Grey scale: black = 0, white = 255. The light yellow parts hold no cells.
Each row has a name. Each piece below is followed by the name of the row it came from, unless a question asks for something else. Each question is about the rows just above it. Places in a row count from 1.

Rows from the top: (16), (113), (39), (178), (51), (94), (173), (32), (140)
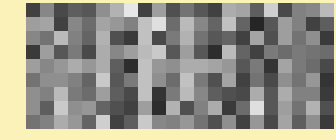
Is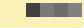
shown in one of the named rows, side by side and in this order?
no
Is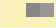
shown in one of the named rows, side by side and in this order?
yes
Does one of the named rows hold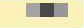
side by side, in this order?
no
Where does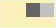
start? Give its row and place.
(113), 14
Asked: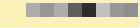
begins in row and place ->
(51), 4
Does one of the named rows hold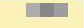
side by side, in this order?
yes
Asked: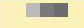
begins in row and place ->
(173), 3

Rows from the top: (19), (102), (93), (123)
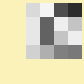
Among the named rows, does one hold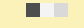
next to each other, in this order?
no
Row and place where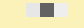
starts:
(102), 1
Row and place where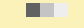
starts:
(93), 2
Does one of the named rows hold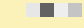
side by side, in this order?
yes
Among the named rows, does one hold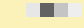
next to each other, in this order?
yes
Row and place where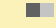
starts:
(93), 2
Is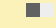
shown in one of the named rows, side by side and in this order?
yes

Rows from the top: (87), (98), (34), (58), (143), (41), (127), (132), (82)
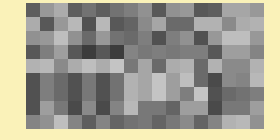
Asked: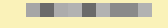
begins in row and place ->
(143), 9
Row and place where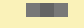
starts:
(82), 9
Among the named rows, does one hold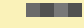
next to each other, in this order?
yes

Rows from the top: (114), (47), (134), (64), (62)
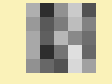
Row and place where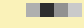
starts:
(114), 1
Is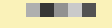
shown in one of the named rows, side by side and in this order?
no
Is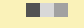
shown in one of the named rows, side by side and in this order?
yes
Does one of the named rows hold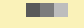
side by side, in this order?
yes

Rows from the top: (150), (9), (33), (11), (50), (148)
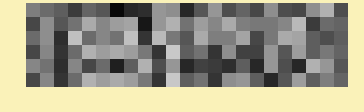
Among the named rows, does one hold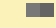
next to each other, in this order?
yes
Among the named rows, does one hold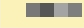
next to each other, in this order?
no
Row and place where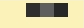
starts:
(50), 15
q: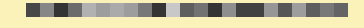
(11)
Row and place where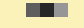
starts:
(50), 16
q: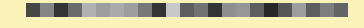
(148)

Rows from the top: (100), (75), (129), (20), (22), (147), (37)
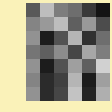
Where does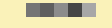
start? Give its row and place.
(20), 1
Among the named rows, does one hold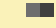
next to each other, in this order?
no
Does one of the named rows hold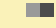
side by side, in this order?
yes
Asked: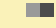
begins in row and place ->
(75), 5
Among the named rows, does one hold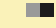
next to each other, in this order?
no
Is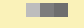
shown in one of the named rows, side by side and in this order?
yes
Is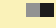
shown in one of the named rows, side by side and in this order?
yes

